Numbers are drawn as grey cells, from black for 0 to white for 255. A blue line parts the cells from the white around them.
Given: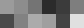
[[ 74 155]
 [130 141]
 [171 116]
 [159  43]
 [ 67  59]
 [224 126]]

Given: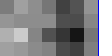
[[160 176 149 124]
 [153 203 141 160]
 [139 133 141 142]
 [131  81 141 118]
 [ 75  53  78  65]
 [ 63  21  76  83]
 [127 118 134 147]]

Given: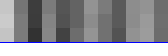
[[196 203 198]
 [123 123 117]
 [ 50  60  61]
 [135 132 123]
 [ 66  82  85]
 [109  99  99]
 [148 140 147]
 [113 113 123]
 [ 83  90  90]
 [146 140 141]
 [156 154 147]
 [108 110 108]]

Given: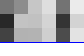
[[ 66  40 117]
 [178 195 141]
 [179 193 198]
 [207 212 222]
 [ 76  52 115]
 [227 211 235]]

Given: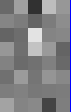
[[163 125 112 130 151 100 133 105]
 [132 129 155 107 111 109 124 160]
 [137 120 117 113 195 227 100  49]
 [ 68 122 149 128 154 132 124 189]
 [126 124 136 105 100 135 141 151]]

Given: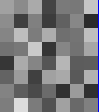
[[125 131  99  54 114 133 141 161]
 [220  93 156 171 120 190  63 139]
 [123  74  64 133 202 124 128 170]
 [ 82 107 161  85  53 173  60  68]
 [161  49 169 182 134 111  97 122]
 [105 155  89  92 114 116 135 120]
 [128  48 178  93 166 191  43 197]]
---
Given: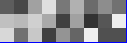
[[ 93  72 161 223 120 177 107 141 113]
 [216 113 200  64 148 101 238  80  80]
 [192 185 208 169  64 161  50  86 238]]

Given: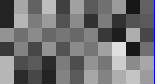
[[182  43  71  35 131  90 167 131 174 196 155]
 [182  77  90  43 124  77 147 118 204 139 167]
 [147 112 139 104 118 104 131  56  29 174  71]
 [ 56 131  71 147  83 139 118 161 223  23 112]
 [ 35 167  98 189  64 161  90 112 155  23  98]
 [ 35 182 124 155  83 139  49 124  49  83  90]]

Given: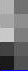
[[ 25  81]
 [ 67  93]
 [180 113]
 [201 127]
 [166 142]]

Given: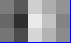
[[103  47 234 194 131]
 [117  75 214 179 139]
 [124  88 207 173 147]]

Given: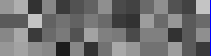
[[ 90  90 196  98 114  98 122 106  58  50 157 106 151  90 106]
 [151 163 143 135  28 135  50 114 169 151 114 114 157  90  58]
 [135 169  58 106 122  82 163 128 122  74 128 128  50  90 143]
 [151 175  50 135  58  82  98 143  74  66 106 143  82  66 196]]

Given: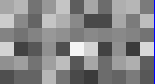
[[211  66  87 144  79 245 211  66 144  59 217]
 [ 79 100 100 182 115  73  59 108 100 123  87]
 [131 115 131 152 144 123 137 131 137 131 115]
 [204 137 100 197 175 137  73  73 167 123 189]
 [144 159 115 159 189  87 167 108 159 175  93]
 [167 182 115 152 197  93 167 108 175 182 123]]

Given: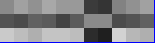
[[ 83  75  97  91  67  91 138 138  75  83  97]
 [138 161 145 168 153 153  59  52 130 145 161]
 [202 189 175 196 196 189  44  31 210 183 175]]

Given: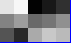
[[ 84  40 170 200 186]
 [131 157 105 117 144]
 [228 247   2  24  48]]
